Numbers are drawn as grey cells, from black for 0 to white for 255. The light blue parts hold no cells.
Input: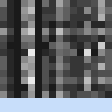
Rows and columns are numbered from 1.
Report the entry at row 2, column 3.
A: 26
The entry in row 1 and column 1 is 123
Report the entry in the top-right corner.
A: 80
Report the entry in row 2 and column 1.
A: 80
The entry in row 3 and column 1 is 80
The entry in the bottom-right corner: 39
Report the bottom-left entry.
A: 137
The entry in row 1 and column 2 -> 39
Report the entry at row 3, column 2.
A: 39

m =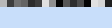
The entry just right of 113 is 100
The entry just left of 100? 113

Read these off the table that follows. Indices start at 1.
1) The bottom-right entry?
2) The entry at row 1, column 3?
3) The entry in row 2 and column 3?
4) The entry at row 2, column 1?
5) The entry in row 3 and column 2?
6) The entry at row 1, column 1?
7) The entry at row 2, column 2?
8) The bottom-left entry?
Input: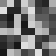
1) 108
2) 51
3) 37
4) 222
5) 23
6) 134
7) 37
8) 23
